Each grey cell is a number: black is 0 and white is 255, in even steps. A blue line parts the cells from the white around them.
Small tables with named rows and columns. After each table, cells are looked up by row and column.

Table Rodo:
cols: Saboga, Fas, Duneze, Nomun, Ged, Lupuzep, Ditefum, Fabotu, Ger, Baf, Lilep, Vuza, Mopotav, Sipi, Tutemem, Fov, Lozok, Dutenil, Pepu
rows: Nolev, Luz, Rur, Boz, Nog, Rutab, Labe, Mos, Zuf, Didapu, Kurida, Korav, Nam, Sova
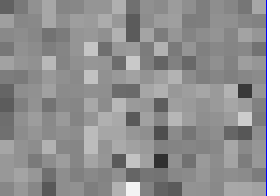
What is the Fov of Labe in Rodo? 154
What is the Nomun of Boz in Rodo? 126
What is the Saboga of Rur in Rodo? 137
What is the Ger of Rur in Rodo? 178
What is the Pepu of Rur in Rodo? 150
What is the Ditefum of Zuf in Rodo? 149
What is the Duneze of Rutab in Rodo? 137

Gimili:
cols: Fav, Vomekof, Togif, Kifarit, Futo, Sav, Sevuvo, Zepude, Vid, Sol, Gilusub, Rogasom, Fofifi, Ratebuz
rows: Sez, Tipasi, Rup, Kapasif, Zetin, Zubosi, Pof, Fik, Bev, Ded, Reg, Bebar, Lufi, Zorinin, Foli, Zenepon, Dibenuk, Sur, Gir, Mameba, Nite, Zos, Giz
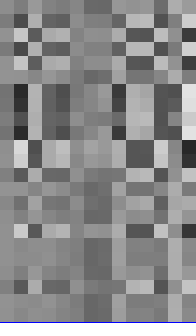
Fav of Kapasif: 122
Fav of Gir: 145
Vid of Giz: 157
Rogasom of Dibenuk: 193
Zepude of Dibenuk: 145
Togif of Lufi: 172
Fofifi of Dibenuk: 142
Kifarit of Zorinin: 150
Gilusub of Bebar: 85
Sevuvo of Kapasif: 129
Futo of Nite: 102
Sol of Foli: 162
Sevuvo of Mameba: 105
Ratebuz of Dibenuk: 54
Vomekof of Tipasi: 76
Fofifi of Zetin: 146
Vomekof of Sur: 137
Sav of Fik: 126

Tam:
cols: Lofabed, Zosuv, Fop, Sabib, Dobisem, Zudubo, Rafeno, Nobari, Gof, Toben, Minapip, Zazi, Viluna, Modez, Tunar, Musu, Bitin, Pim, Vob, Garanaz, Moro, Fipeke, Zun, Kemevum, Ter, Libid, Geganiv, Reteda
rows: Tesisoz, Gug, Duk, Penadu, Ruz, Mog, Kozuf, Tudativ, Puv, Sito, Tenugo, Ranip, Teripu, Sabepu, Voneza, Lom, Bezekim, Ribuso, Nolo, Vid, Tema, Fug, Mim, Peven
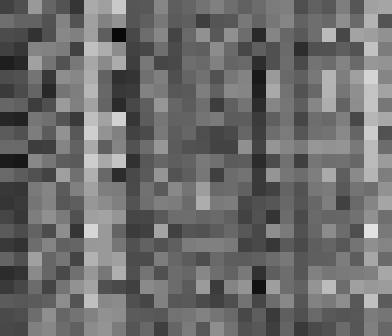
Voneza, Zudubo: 94
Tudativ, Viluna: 102
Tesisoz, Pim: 96
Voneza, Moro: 104
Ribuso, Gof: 118
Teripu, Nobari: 104
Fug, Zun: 130
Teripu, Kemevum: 170
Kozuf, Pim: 133
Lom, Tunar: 102
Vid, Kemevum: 118
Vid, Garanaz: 94
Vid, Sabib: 102
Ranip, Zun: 118
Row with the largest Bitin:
Duk

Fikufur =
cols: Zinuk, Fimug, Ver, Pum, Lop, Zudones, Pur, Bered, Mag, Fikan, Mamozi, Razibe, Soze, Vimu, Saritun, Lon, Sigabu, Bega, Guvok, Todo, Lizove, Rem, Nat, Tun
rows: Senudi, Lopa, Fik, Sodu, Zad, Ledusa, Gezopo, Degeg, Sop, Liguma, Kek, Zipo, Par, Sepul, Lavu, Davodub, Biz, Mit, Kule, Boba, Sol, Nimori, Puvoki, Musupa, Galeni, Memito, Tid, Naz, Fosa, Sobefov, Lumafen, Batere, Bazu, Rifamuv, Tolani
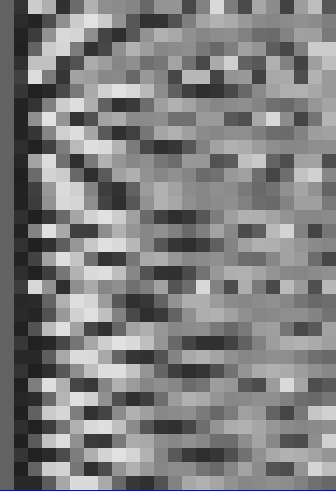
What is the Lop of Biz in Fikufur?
169
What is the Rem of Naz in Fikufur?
165
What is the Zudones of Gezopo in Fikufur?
121
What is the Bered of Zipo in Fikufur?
177
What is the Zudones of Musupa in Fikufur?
161
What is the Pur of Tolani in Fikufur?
218
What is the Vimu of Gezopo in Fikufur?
63
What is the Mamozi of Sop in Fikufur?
139
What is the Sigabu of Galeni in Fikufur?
67
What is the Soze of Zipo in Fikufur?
108
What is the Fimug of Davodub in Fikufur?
48
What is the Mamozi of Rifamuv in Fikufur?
154
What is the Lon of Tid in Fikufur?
79

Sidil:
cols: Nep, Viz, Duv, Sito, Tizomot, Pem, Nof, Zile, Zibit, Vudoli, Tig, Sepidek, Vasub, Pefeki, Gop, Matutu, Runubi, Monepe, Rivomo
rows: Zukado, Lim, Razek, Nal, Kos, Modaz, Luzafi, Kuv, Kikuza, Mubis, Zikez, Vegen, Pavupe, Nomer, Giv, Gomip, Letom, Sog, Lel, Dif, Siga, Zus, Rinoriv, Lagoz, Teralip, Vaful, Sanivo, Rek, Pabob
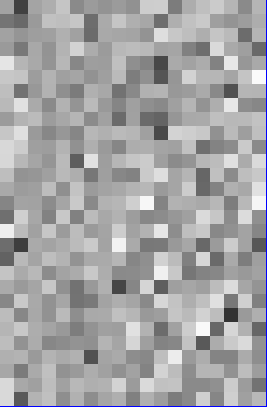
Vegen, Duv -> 165
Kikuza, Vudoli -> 161
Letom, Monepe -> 163
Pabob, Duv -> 179
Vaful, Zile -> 164
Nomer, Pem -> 195

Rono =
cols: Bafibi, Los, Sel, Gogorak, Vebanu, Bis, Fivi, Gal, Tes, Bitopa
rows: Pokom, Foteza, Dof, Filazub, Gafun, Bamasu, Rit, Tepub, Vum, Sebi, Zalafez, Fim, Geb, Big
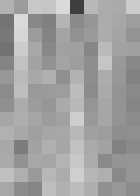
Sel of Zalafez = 162
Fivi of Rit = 139
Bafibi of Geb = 192
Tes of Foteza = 167
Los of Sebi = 168
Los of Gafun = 193
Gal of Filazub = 186
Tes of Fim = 148

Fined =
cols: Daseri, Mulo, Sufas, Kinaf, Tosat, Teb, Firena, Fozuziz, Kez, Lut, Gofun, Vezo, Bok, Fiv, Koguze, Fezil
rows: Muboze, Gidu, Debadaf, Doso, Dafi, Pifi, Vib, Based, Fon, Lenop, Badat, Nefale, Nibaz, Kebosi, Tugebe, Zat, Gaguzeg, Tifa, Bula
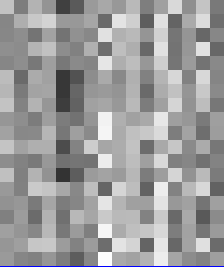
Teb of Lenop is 159
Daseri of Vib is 182
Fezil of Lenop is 157
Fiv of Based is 146
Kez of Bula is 169
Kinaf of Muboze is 148
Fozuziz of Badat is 166

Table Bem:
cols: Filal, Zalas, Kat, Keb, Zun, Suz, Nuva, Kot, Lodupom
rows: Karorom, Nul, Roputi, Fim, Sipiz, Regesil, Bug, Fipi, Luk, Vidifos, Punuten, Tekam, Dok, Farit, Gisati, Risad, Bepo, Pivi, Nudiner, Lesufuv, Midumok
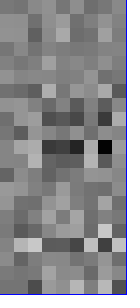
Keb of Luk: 79
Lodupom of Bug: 89
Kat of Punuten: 172
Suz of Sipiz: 136
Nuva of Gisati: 115
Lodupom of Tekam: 142
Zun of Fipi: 130
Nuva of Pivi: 191
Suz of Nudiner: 115
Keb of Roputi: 139
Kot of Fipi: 92
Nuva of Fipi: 129
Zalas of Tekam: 132
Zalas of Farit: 148
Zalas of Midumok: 116
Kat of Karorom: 137
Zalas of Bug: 107
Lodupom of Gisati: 111
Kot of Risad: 129

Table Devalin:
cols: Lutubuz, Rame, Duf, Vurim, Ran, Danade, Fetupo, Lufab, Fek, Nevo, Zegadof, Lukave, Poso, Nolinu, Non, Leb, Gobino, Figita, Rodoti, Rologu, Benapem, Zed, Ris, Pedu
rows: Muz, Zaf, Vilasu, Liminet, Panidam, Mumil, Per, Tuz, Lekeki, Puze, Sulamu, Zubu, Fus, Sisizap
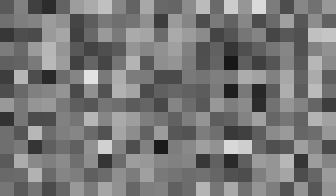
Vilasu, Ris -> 192
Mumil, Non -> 116
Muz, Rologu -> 124
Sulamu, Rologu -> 79
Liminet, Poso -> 160
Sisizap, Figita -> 113
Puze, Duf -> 183
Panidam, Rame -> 99
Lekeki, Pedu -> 161
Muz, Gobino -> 204
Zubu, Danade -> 111

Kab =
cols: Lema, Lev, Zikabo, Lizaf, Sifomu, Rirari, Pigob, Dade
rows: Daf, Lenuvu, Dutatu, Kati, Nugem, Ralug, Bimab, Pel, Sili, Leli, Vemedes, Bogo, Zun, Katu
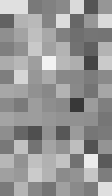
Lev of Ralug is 213
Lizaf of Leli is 145
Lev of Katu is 180
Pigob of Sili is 143
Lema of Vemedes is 120
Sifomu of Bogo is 195
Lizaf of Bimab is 136
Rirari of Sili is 145
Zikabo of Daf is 121
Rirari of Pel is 56
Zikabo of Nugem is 158
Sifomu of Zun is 139
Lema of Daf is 224
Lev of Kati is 144
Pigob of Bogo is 235
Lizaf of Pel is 142

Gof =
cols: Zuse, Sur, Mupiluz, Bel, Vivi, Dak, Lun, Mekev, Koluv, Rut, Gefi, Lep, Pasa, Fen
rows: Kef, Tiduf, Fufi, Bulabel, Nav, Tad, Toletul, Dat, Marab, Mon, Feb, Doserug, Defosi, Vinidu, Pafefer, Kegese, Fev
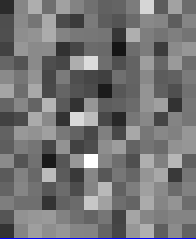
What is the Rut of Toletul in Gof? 98
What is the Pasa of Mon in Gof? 129
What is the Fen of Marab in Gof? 118
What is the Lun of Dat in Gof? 150
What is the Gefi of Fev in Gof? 176
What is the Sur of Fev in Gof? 133
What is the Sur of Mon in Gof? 152
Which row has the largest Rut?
Fufi

